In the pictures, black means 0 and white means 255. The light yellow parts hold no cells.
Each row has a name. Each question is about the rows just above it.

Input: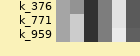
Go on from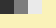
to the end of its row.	[96]
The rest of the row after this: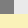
[96]
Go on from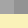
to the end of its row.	[ 49 125 226  90]

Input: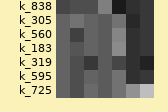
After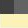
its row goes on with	[ 91 133  48  56]
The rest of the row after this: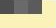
[114 146 190]
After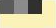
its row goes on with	[56]
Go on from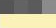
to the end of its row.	[48 56]
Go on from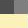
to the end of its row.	[26 48 56]

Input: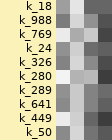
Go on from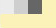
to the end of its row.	[61]
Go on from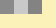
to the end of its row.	[96]
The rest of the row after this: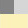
[138  76]
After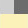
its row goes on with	[96]

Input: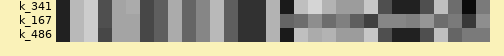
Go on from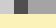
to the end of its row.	[ 71  94 171 101 134 185  94  49  49 179 101 109 142 109 128  94  64 134
 134 128 150 109 122  56 142]
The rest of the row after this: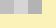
[156 156 199  79  33  33  79 191 109  11 122]
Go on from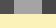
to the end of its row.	[ 94 171 101 134 185  94  49  49 179 101 109 142 109 128  94  64 134 134
 128 150 109 122  56 142]

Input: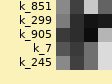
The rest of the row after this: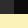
[181]
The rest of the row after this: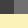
[219]
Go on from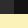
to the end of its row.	[26]

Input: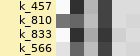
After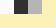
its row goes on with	[ 67 220 220]
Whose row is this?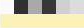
k_833
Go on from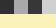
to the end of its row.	[220]

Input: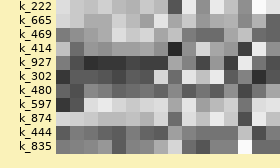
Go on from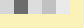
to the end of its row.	[201  79 234 193]
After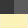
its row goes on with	[ 92  85  71  92  85 214 108 228 193 234  92 130  48  85]
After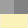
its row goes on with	[116 116 116 193  79 124]
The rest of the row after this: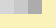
[172 208 186 159 228 166 201 151 172 178 136 178 100]
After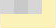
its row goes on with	[221 166 228 159 186 208 116 221 228]
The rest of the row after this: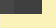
[166 130  71 151  63 234 116  79]

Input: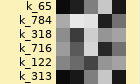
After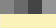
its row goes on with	[163]
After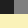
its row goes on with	[199  24]
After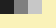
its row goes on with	[24]
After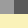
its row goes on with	[213  39 113]
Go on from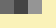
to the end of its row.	[163]
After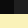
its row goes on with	[127 199  24]

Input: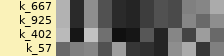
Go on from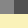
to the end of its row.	[157  54  48  36 142 171  54 128]
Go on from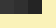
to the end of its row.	[142 171  54 128]
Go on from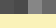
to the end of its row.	[142]
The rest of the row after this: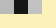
[112  16  22  87  36 134  68 157 105]
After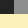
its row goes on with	[171  54 128]
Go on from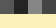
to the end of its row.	[157 105]
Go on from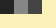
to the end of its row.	[157 105]

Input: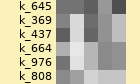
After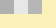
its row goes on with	[138 146]
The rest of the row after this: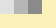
[146]
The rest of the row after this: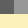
[79]
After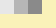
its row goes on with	[146]

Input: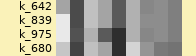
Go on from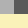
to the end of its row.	[ 46 177 135 141 127]
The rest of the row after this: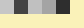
[212 149 121 115]
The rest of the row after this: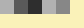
[141 127]
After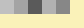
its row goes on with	[141 127]
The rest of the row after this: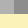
[141 127]
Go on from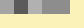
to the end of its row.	[127]
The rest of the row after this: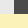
[192 164  90 177 141 141 127]

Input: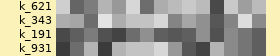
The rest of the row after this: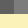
[ 81  67 109 144  95  87  95 144  81 138 117  95]
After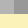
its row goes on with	[215 109 173 187 201 187  73 201 158 187]
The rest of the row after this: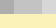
[132 166 144  87 132 221 138]
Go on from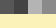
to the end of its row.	[117  95]
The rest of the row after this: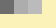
[201 187  73 201 158 187]
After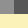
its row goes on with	[132 221 138]

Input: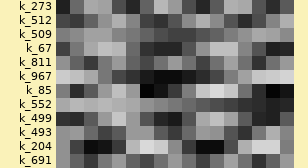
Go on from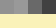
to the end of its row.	[ 90 153 153  90  58 105 153 145  83  50 119 175 132]
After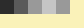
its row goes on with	[ 83  38  26  83 168 191 161  90  38  32  90]

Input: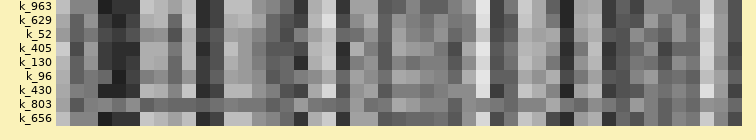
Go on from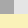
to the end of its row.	[ 88 119 182 174 146  45 119 190  53  82 104 140  67 104 104 215 154  67]
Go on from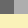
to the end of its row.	[229  96  96 168 146 174  75 119 161  88  82 132 154 104 112  96 190 161
  96]
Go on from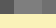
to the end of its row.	[126 140 140 222  60 104 197 174 132  38 161 182  60  82  88 126 112 132
 112 222 154  67]
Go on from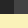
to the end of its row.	[174 182 104 197  45  67 174 182 161 104  82  67 182 222  75 140 174  96
 146 126 112 140 119 126 222  67  88 197 168 119  38 168 182  60  88  82
 154 112 146 104 222 154  82]
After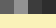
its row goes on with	[ 60 174 168 104 182  60  82 174 154 126  96 104  45 174 203  53 126 146
  88 132 112 126 126  88 140 215  82 112 190 168 119  53 146 182  60  88
 119 112  82 140 119 209 140  75]

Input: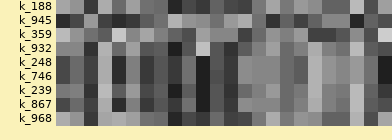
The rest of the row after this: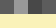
[ 31  92  31  85  51 106 127 153 106 120 178 127 120 186  98  57]
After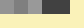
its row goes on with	[ 85 140  78 205]
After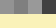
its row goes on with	[ 65  85 140  78 205]
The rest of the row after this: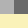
[159  85  92  31  85 192  85  51  92 127 159 106 127 172 127 112 186  92
  78]
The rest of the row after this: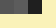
[ 85 192  85  51  92 127 159 106 127 172 127 112 186  92  78]
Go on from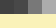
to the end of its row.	[120 147 140  98  98 178  78 165]

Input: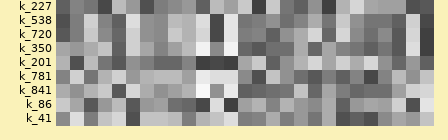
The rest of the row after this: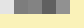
[172 214 103 214 138 111 138  88 214  64]
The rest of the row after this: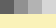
[166 208 172 214 145 103 152  96]
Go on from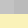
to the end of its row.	[125 179 195 221 125 131 172 125 152 117 172  80  96  80 138 166 152 195]
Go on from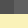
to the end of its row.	[ 80 138 166 152 195]

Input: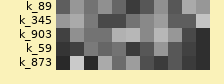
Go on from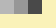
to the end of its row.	[47]
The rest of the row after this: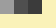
[87 59 47]
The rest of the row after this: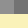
[115 177 183 137 183 151  73  47]
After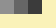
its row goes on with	[ 87 144  87 170 151]
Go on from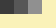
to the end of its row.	[ 87 170 151]

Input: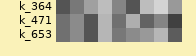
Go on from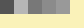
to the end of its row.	[182  92]
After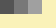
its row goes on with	[189 133  84 189 212 153]
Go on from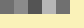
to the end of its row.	[174  99 133  64]

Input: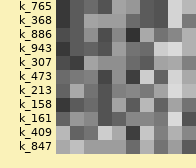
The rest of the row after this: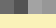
[ 91  83 212 184]
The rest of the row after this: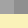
[143 107  91 163 169 128]
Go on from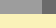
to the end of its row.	[177 115 157  91]
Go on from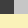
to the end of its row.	[128 177 135]
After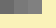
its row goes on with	[ 70 143  62 205  99 212 169]
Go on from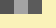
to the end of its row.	[184  99 163 115]

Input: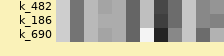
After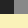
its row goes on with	[198 108 178]
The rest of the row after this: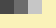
[136 149]
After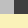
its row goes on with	[108 198 136 130]
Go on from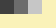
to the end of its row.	[136 130]

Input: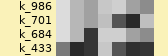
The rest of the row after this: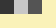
[47 53]
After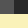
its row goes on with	[191]
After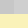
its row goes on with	[161 140]
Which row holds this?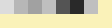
k_701
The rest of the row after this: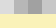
[207 161 140]
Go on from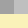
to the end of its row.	[ 84  41 191]
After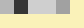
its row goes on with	[140]

